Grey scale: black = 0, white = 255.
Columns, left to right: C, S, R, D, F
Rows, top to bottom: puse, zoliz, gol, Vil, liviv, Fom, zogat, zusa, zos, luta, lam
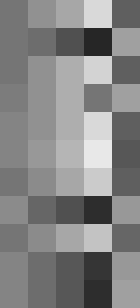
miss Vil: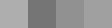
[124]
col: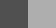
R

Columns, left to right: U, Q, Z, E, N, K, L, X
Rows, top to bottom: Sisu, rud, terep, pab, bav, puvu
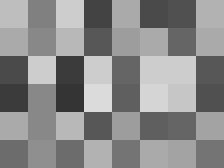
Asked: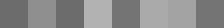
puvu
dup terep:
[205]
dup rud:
[170]

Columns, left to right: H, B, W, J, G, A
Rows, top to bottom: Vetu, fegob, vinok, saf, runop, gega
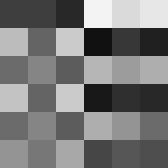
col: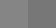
B
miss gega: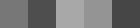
[86]
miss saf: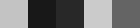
[47]
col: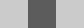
W
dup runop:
[107]
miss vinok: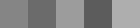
[182]
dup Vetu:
[62]

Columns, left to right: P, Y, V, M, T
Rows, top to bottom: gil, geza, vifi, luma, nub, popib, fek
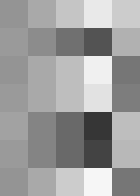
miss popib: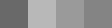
[67]
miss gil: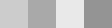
[197]

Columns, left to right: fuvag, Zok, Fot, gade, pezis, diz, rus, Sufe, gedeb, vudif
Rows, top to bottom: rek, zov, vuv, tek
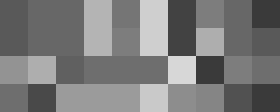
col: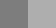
Sufe
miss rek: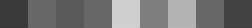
[117]
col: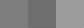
pezis
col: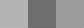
gade
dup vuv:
[110]
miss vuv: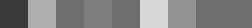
[96]

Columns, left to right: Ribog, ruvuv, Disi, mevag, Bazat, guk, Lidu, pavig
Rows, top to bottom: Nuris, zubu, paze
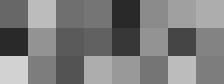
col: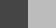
Lidu
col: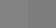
pavig

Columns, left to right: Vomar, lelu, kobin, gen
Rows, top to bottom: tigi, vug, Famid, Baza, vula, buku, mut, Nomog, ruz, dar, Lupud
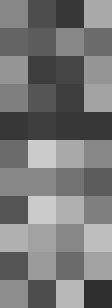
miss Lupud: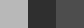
[142]
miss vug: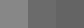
[92]
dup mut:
[135]
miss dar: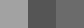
[155]
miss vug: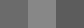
[100]
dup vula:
[55]
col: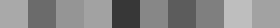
gen

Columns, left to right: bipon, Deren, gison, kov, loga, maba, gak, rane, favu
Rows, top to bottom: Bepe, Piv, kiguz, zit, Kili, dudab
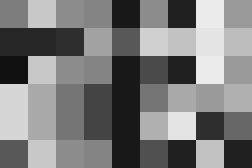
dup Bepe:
[140]
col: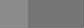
gison
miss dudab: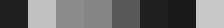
[80]

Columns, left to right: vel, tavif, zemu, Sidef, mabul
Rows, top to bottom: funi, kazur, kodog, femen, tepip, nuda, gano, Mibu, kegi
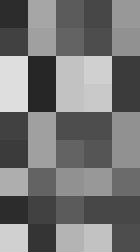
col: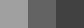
tavif
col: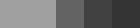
tavif
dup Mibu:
[71]

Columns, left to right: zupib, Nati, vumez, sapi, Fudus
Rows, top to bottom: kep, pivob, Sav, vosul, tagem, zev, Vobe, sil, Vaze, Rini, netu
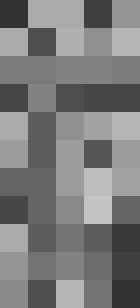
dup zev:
[156]
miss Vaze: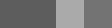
[57]
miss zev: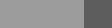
[85]
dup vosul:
[70]
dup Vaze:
[93]
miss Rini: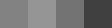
[108]
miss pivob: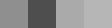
[176]

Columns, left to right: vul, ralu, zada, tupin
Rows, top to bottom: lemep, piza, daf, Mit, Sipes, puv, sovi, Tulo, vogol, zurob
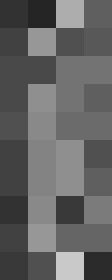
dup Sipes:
[107]
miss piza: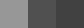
[88]

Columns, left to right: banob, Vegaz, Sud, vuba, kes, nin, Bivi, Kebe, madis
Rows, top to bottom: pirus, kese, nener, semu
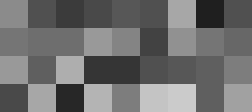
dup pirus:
[80]
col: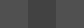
nin
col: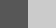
Bivi
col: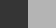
vuba
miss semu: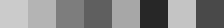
[161]
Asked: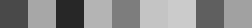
semu

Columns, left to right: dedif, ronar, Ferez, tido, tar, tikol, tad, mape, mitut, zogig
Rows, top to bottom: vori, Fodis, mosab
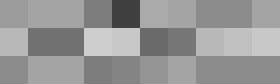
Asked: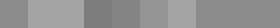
mosab
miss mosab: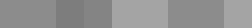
[148]
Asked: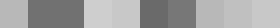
Fodis
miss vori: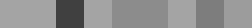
[170]

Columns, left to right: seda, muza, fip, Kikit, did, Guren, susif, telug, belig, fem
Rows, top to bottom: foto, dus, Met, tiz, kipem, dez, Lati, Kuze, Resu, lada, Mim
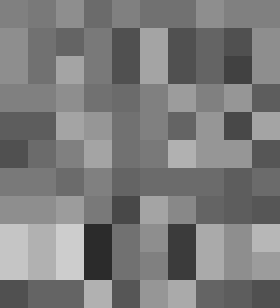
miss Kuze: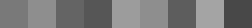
[136]
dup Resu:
[142]
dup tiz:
[128]
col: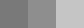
seda
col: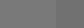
Kikit

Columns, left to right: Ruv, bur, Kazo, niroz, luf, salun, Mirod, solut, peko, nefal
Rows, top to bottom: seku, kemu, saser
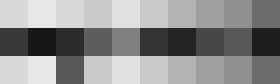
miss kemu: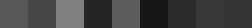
[30]
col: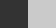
salun
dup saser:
[202]

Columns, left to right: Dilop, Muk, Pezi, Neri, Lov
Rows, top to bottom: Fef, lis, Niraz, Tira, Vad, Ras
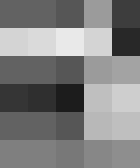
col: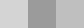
Neri
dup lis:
[212]

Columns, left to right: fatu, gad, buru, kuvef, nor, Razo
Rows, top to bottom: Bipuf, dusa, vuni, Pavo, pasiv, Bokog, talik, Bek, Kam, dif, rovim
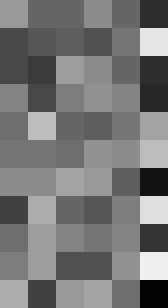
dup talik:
[140]
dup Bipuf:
[102]
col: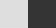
Razo

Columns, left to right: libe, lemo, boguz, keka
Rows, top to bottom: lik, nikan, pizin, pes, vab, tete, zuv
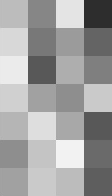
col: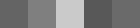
keka
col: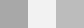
boguz
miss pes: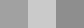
[208]
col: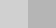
libe
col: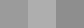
boguz

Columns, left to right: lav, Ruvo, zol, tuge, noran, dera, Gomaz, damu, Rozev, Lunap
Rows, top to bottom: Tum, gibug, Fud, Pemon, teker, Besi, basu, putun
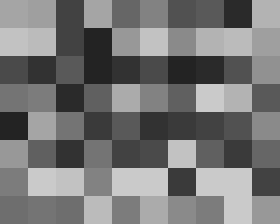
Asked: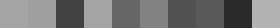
Tum
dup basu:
[202]
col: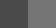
lav

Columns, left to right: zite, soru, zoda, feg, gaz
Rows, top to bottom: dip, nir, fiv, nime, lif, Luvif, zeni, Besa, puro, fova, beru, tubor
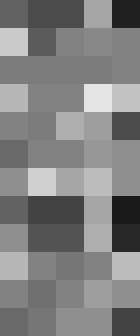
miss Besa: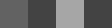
[26]
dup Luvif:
[130]
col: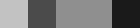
gaz
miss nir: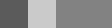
[136]
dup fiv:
[124]

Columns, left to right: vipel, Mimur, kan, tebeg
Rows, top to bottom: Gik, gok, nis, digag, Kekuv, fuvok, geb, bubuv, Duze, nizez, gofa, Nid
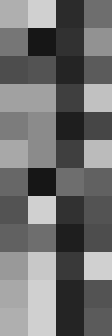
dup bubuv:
[83]
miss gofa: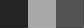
[208]
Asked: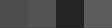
nis
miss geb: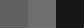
[103]
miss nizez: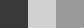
[200]
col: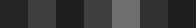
kan

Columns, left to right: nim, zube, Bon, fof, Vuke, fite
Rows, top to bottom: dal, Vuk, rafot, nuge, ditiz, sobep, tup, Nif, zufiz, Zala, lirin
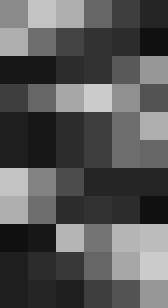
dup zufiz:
[181]
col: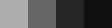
fite

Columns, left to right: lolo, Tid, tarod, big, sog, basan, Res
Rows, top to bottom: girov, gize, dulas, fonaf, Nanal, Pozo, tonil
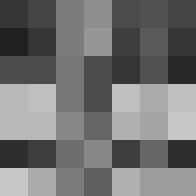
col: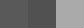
basan
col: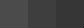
sog
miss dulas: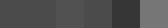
[40]
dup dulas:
[75]
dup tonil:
[156]

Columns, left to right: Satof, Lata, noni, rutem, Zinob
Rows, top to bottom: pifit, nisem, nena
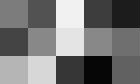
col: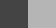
Satof
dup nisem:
[136]

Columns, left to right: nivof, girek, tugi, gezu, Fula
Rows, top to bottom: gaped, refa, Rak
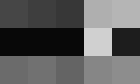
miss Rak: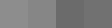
[100]
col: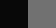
girek
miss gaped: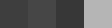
[175]
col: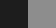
Fula
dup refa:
[8]

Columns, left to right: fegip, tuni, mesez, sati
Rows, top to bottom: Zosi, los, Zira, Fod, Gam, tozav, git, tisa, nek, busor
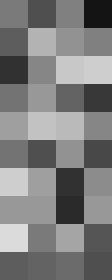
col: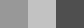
tuni
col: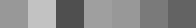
tuni
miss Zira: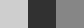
[200]
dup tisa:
[152]
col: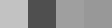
tuni

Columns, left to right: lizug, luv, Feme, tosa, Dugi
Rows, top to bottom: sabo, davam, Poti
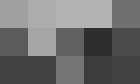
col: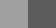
lizug
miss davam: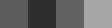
[75]
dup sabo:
[179]
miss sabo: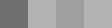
[172]
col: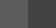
lizug
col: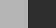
tosa
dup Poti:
[67]

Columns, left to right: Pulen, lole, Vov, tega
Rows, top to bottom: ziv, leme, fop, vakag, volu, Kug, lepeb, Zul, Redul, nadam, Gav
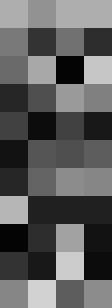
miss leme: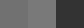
[45]
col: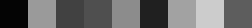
Vov
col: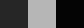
Pulen
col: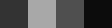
lole
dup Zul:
[32]
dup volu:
[65]
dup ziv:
[174]

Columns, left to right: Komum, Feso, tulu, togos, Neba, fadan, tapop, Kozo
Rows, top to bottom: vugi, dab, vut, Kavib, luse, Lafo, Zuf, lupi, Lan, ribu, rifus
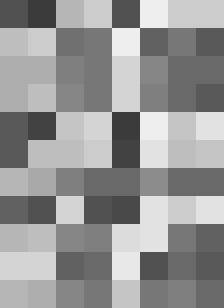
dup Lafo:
[190]
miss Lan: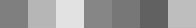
[220]
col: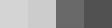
togos
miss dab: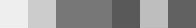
[112]
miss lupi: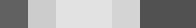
[73]
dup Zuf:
[105]

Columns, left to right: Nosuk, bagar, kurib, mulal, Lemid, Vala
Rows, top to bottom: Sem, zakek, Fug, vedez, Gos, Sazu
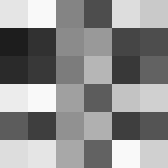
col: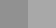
kurib
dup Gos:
[62]
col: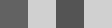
Vala
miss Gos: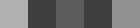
[84]
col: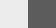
Nosuk

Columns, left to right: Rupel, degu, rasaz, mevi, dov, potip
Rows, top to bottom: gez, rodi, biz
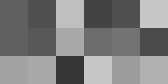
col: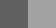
Rupel
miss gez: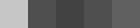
[191]

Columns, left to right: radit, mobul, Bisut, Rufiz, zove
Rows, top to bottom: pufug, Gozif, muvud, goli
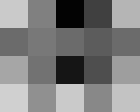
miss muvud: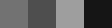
[166]
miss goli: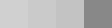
[144]
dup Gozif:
[107]
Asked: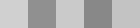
goli

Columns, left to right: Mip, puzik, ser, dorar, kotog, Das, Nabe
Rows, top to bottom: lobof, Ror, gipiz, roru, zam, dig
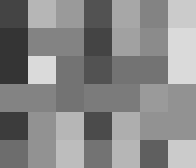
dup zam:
[146]
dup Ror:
[131]
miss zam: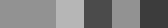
[174]
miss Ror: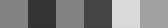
[139]
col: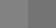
ser

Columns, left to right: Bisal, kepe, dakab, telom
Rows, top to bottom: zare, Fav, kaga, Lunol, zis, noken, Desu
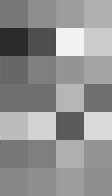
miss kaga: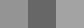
[127]
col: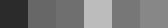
Bisal
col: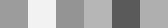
dakab
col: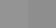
telom
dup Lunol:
[111]
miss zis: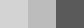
[217]

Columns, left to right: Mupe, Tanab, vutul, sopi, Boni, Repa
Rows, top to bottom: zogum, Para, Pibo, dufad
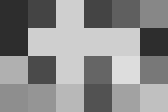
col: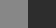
Repa
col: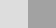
Boni
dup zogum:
[68]
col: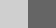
sopi
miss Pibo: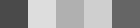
[120]
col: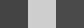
Tanab
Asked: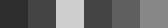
zogum

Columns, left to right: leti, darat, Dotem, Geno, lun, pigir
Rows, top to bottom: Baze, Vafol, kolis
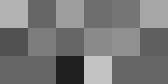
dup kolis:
[102]
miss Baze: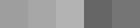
[110]
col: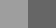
Dotem

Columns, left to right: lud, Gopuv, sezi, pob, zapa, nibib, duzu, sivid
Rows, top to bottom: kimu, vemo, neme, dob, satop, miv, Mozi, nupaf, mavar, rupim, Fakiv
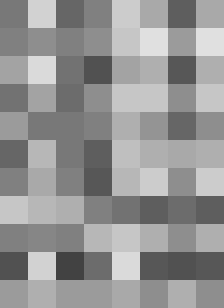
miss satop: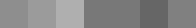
[148]
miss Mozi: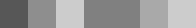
[183]
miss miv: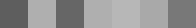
[191]
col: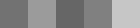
lud
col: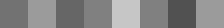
lud
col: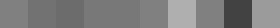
sezi
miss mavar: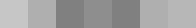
[134]

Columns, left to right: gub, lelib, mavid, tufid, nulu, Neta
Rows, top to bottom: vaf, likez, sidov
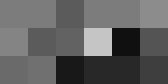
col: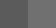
lelib
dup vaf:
[124]
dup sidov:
[40]
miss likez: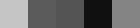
[98]

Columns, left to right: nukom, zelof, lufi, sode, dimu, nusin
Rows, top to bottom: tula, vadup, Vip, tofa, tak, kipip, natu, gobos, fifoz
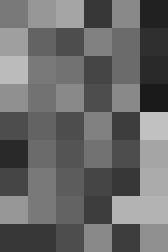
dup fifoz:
[55]
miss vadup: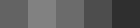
[159]
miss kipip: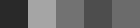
[84]
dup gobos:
[179]
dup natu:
[69]

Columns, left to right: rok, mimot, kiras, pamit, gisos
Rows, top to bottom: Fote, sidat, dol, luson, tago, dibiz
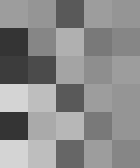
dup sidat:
[134]
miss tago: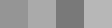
[52]
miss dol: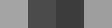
[142]

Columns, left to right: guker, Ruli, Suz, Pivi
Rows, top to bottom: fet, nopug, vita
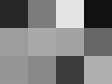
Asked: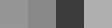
vita
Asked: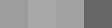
nopug
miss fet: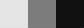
[39]
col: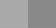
Ruli
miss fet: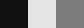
[39]

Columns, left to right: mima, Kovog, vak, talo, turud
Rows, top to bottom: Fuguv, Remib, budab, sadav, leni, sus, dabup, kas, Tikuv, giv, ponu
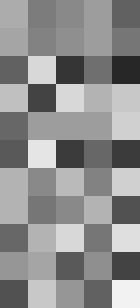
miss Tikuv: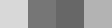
[223]
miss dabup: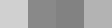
[186]
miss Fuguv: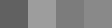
[172]
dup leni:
[157]

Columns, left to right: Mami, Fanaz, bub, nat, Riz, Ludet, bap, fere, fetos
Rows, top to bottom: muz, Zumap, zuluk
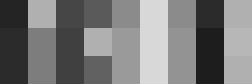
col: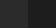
fere
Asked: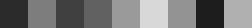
zuluk
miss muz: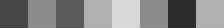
[36]
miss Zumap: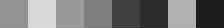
[183]
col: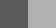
nat

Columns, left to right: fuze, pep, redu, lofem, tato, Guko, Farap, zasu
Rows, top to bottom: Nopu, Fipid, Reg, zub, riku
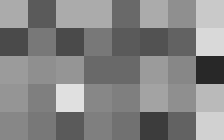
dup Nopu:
[171]
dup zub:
[127]
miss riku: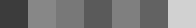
[113]
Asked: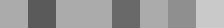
Nopu
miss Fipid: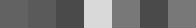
[82]
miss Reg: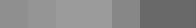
[40]

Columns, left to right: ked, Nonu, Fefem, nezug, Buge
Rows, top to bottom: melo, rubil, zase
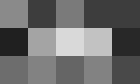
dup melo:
[61]
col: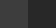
Buge
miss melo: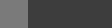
[138]
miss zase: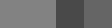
[109]
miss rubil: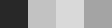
[32]
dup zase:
[130]

